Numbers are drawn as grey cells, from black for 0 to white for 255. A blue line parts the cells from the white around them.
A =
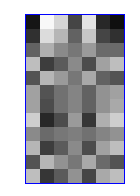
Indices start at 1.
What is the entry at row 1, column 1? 21
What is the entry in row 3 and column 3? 138
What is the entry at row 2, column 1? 48
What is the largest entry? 248
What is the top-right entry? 15
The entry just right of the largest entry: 213
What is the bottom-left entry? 190
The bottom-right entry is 190
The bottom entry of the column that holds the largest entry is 54
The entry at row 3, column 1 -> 98
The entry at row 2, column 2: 220

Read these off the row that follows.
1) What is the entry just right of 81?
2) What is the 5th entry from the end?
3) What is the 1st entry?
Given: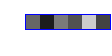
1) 204
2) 29
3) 102

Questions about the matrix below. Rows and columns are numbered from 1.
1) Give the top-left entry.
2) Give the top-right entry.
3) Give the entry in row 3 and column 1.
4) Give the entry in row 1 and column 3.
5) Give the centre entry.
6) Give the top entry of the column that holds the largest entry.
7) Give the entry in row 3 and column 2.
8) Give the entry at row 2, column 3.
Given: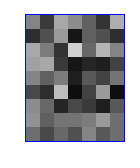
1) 132
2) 174
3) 168
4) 168
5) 30
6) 140
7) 124
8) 154
